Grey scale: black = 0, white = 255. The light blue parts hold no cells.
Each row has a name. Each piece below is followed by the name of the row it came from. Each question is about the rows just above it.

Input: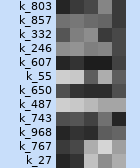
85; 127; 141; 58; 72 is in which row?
k_332
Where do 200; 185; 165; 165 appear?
k_487
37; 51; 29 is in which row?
k_607
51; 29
k_607

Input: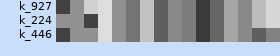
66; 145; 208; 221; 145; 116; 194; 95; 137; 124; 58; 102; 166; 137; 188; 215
k_927
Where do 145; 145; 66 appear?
k_224
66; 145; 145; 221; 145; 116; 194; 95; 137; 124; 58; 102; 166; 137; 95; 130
k_446

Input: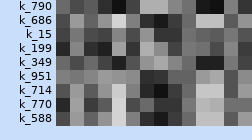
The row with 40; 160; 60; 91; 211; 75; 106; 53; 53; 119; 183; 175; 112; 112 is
k_770
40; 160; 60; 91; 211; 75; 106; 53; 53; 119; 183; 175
k_770

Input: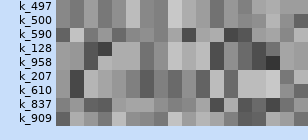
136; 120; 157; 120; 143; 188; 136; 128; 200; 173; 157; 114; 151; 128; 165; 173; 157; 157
k_497
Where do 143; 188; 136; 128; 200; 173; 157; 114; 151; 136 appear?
k_500
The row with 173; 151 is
k_909
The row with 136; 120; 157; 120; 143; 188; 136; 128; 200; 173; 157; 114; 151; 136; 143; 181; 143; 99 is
k_500
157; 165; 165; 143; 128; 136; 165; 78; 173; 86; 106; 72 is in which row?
k_837
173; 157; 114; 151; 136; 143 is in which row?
k_500

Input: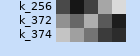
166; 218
k_256
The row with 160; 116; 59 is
k_374
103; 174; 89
k_372

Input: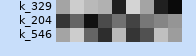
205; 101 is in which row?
k_546
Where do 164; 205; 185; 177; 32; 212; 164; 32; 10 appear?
k_329
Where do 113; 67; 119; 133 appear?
k_204
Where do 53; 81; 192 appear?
k_546
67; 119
k_204
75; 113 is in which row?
k_204

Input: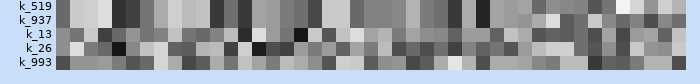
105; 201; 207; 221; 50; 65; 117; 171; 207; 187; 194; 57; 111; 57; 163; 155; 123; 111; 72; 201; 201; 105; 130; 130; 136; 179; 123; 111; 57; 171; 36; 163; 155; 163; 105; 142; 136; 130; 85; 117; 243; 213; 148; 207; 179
k_519
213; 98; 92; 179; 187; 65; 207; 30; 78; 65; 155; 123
k_26

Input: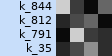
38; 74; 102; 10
k_812
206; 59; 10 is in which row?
k_844
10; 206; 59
k_791
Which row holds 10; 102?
k_844

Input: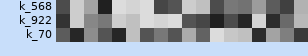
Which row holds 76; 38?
k_922
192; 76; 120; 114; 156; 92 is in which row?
k_568
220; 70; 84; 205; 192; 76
k_568
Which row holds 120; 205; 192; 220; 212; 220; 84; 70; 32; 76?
k_922
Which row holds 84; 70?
k_922
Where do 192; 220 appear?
k_922

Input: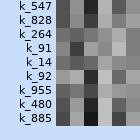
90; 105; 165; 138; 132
k_14
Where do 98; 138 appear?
k_480
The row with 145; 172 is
k_264
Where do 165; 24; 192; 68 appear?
k_885

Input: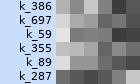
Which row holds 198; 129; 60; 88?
k_386
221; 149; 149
k_89
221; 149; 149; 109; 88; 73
k_89

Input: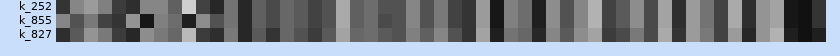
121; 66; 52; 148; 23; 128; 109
k_855
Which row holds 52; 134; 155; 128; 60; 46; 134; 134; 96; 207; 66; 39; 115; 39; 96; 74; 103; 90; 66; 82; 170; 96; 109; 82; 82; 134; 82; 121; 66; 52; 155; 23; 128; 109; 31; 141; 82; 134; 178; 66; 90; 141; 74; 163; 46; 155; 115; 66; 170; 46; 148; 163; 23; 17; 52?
k_252
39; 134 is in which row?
k_827
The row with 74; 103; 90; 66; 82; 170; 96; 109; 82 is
k_252
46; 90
k_827
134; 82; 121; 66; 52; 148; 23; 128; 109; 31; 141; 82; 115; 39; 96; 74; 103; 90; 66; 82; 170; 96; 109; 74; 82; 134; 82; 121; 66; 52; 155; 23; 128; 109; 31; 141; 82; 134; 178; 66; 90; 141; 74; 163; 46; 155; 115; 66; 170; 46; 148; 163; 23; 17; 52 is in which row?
k_855

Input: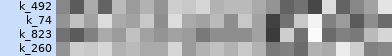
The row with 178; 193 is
k_260
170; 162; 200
k_74
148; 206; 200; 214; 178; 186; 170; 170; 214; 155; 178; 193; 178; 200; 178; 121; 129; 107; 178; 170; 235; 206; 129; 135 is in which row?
k_260
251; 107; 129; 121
k_823
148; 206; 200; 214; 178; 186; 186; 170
k_492
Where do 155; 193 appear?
k_823
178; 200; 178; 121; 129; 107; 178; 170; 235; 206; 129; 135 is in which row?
k_260

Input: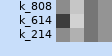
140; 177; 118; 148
k_214
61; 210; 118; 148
k_614

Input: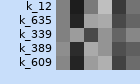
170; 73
k_635
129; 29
k_12

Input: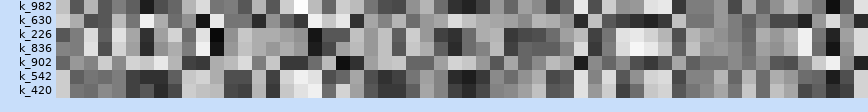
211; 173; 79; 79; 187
k_542
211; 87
k_420

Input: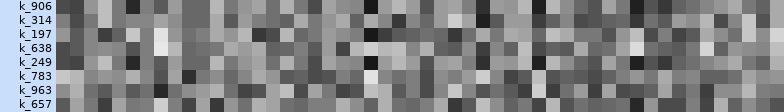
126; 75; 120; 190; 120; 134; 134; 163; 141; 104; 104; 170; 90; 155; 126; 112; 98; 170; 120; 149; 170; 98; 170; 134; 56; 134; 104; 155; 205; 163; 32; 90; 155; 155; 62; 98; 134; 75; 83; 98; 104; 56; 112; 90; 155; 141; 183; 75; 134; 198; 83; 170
k_314
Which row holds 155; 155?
k_314
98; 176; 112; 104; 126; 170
k_657
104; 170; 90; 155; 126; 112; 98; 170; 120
k_314
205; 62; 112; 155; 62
k_963
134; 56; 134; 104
k_314
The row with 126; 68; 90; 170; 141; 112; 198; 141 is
k_197

